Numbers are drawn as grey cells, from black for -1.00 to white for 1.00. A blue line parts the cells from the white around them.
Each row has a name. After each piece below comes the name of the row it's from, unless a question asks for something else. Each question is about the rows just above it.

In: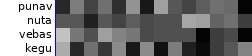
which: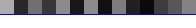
kegu
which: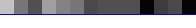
vebas
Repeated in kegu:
[0.09]
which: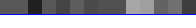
nuta

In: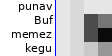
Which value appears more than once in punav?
[0.80]
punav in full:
[0.80 0.70 0.80 0.80]
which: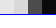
memez
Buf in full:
[ 0.80  0.70 -0.40 -0.08]
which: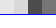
Buf

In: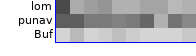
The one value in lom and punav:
[0.39]
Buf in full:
[0.66 0.45 0.66 0.61 0.50 0.61 0.66 0.66 0.66 0.56]
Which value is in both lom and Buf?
[0.45]
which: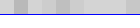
Buf
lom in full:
[-0.42  0.34  0.23  0.17  0.39  0.39  0.29  0.29  0.45  0.39]
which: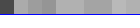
lom

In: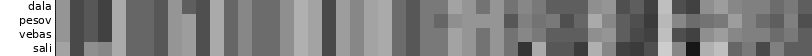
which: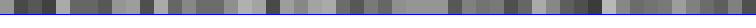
pesov
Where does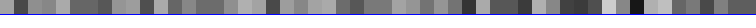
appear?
sali
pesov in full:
[ 0.17 -0.43 -0.32 -0.49  0.33 -0.20 -0.20 -0.32  0.17  0.23 -0.38  0.33
 -0.20  0.06 -0.15 -0.15  0.12  0.38  0.28 -0.43  0.23  0.06  0.28  0.33
 -0.15 -0.32 -0.05 -0.20  0.12  0.17  0.17  0.17 -0.32  0.00 -0.10 -0.05
 -0.38 -0.20  0.33  0.06 -0.26 -0.38 -0.54  0.44  0.06 -0.15 -0.10 -0.05
  0.23  0.00 -0.15 -0.26  0.00 -0.38]
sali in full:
[ 0.28 -0.43  0.12  0.06  0.33 -0.20 -0.20 -0.32  0.17  0.23 -0.38  0.33
 -0.20  0.06 -0.15 -0.15  0.12  0.38  0.28 -0.43  0.23  0.06  0.28  0.33
 -0.15 -0.32 -0.05 -0.05  0.28  0.17 -0.10  0.17 -0.10 -0.59  0.33 -0.32
 -0.32 -0.54  0.38  0.06 -0.49 -0.54 -0.38  0.61  0.06 -0.82  0.38  0.50
 -0.20 -0.05 -0.43  0.00 -0.26 -0.26]

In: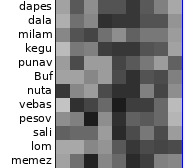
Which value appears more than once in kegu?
[-0.57]
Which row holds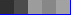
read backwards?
Buf
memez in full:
[ 0.27 -0.12 -0.73  0.06 -0.18 -0.67 -0.51  0.00  0.06]
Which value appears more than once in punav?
[0.22]
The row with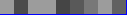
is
punav
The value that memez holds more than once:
[0.06]

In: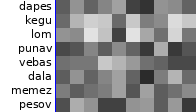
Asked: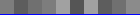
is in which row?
memez
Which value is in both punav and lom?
[0.09]
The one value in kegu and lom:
[0.09]
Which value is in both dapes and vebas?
[-0.22]
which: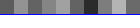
dala
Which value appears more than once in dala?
[-0.22]

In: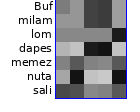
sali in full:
[-0.43 -0.37  0.07  0.02 -0.31]
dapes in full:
[ 0.41  0.52 -0.79 -0.85  0.52]
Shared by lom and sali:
[0.07]
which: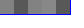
memez
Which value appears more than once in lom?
[0.07]
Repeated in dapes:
[0.52]

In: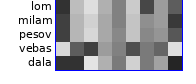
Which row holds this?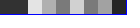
dala
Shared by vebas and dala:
[-0.04]
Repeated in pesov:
[0.07]
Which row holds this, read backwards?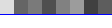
vebas

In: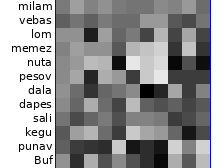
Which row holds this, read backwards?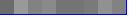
milam
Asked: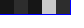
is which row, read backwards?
punav
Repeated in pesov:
[-0.53]
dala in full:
[ 0.14 -0.15 -0.59 -0.20 -0.09  0.08 -1.00 -0.71  0.30 -0.53  0.02]

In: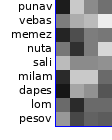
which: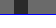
lom
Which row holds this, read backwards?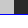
milam
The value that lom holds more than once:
[-0.17]
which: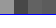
pesov
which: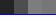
memez
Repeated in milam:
[0.58]
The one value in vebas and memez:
[-0.02]

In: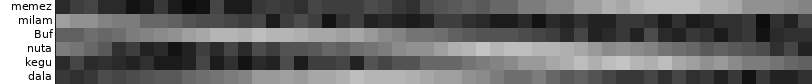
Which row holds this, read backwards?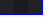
milam
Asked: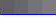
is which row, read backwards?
kegu

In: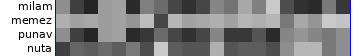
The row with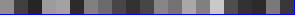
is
milam
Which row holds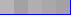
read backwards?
memez

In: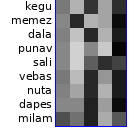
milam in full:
[-0.38 -0.11 -0.74  0.34 -0.32]
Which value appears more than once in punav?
[0.06]
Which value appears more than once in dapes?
[0.06]
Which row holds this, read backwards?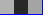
nuta

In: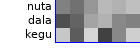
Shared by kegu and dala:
[0.07]
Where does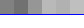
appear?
nuta
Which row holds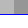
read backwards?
nuta

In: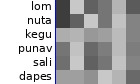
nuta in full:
[-0.52 -0.24  0.57 -0.08  0.52  0.03]
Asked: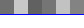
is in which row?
sali

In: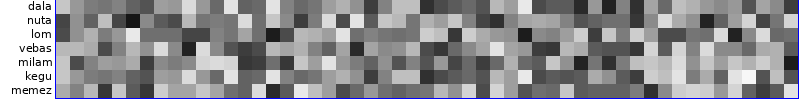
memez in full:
[ 0.34  0.02  0.44 -0.57  0.55 -0.29 -0.57  0.61  0.29  0.29  0.55  0.29
 -0.13 -0.23  0.72 -0.67 -0.29  0.83  0.50  0.24 -0.41 -0.18  0.19 -0.13
 -0.23 -0.13 -0.08  0.44  0.14  0.66 -0.41  0.66  0.24 -0.35 -0.13 -0.18
  0.55 -0.29 -0.23 -0.23 -0.23 -0.03 -0.62  0.08  0.61  0.66  0.61  0.19
  0.66 -0.23 -0.52 -0.29  0.78]
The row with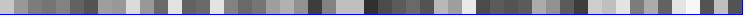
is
kegu
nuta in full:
[-0.46  0.14 -0.23  0.50 -0.46 -0.83  0.08 -0.29 -0.41  0.44 -0.08 -0.03
 -0.08  0.72 -0.13  0.55  0.08 -0.52 -0.03  0.72 -0.41  0.78 -0.29  0.55
  0.44 -0.08  0.39  0.24  0.55  0.02 -0.46 -0.62  0.02  0.29  0.34  0.29
  0.02 -0.35 -0.23 -0.13 -0.13 -0.57  0.08  0.72  0.34  0.14 -0.73 -0.23
  0.24  0.66 -0.46 -0.08  0.66]
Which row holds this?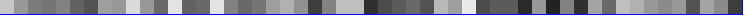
dala

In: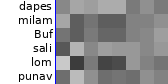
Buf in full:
[-0.09 -0.26 -0.04 -0.20 -0.20  0.02  0.07  0.24]
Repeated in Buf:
[-0.20]

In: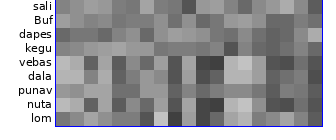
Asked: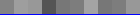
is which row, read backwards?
sali
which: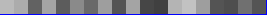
vebas
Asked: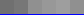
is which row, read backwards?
dapes
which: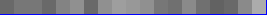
dapes

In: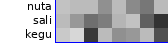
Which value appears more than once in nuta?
[0.47]
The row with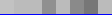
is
nuta
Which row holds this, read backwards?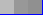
kegu

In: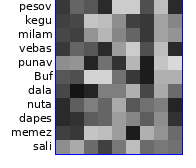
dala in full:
[-0.44 -0.84 -0.72 -0.01 -0.01  0.38 -0.44  0.33 -0.16]
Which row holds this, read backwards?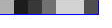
Buf
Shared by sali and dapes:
[0.11]
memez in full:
[-0.50 -0.56  0.54  0.48  0.22 -0.78  0.38  0.16 -0.16]
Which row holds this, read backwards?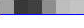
kegu

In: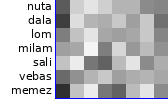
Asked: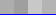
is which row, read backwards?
vebas
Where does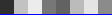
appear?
memez

